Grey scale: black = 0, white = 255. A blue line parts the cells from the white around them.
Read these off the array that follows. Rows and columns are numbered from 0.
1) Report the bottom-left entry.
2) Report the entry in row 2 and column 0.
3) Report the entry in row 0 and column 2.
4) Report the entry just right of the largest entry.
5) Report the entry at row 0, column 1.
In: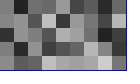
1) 139
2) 50
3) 112
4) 118
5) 34

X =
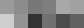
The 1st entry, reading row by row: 155
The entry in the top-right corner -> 161
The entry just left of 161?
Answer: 168
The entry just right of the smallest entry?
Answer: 113

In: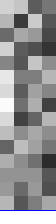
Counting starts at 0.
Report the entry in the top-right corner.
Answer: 118
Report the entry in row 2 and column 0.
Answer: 106
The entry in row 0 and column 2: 92
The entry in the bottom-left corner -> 182
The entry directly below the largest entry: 217
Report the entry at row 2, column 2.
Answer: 153
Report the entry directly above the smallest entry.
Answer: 118
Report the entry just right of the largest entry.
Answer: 112
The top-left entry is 209
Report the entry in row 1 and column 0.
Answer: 182
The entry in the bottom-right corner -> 168
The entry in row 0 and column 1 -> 197
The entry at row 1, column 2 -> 203

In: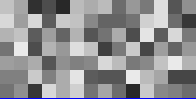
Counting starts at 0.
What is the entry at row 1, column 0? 216
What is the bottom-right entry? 108
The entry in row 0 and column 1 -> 166
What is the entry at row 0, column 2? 48
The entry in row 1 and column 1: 158
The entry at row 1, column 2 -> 216
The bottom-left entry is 115
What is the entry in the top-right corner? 144
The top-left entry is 194
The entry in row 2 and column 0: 179
